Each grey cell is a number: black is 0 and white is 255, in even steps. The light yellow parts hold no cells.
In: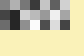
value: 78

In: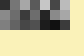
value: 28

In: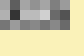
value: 118

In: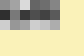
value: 206

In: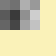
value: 70

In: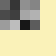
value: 189

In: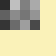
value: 107
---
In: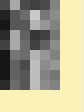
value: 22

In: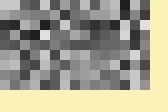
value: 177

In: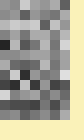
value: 212

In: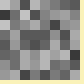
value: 100

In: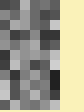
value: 189

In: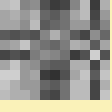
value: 207

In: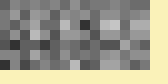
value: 84
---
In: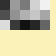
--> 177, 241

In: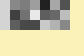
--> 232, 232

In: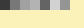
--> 179, 210

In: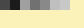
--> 113, 200

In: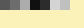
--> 16, 212

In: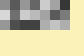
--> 186, 215

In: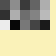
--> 110, 236

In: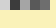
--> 165, 210
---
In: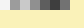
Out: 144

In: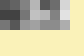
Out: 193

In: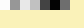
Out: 193

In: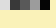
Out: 89

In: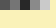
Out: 40

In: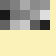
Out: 128
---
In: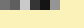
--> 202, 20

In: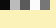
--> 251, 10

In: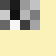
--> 246, 17

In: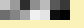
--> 240, 1

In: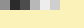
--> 237, 43

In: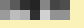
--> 209, 36

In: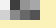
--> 242, 62

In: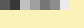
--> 235, 56
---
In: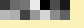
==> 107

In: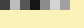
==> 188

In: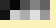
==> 6

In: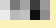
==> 121

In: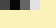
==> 7

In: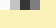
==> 196

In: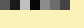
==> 26

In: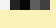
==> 35

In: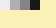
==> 175
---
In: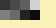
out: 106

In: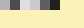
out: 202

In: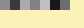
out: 192

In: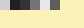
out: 116

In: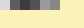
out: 83

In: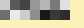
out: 24
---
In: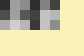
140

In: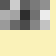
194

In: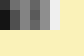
239

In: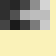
201

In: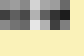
127

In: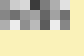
134

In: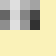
49

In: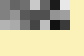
58
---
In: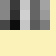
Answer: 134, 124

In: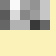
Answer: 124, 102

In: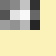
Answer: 115, 37

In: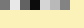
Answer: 119, 131

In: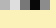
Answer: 182, 140

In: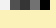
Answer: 242, 1

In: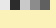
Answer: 232, 96

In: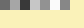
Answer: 107, 135
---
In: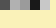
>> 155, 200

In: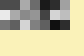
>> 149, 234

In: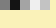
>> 164, 239

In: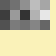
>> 51, 231

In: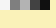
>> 179, 245

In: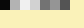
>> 210, 240

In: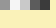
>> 201, 245
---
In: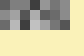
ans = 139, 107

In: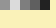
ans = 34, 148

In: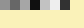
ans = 50, 146

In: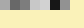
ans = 146, 169

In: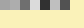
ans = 82, 164

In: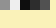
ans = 81, 145

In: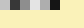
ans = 21, 195
